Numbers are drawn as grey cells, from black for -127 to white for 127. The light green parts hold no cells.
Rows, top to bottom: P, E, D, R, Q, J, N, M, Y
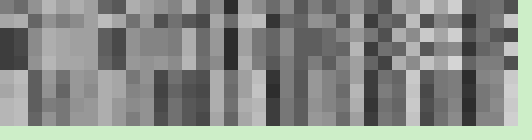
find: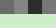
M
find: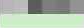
M
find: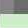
N
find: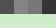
E
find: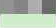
P

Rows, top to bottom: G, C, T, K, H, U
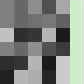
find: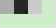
U
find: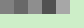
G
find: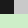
H
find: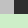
T
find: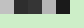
T

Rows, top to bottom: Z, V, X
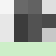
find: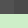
V
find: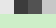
X

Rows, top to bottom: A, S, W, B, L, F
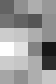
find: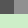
S
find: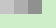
W
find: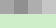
F
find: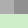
W

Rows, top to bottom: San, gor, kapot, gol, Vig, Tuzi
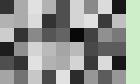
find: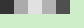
San
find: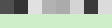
Vig
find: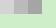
gol
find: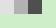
San

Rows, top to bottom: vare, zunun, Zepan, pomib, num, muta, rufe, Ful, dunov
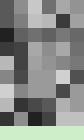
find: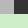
Ful
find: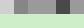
rufe
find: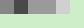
muta
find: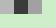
zunun
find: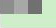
pomib
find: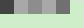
pomib

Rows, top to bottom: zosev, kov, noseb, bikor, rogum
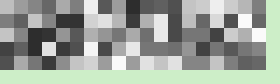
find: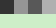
noseb
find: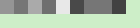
noseb
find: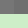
bikor
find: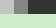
kov

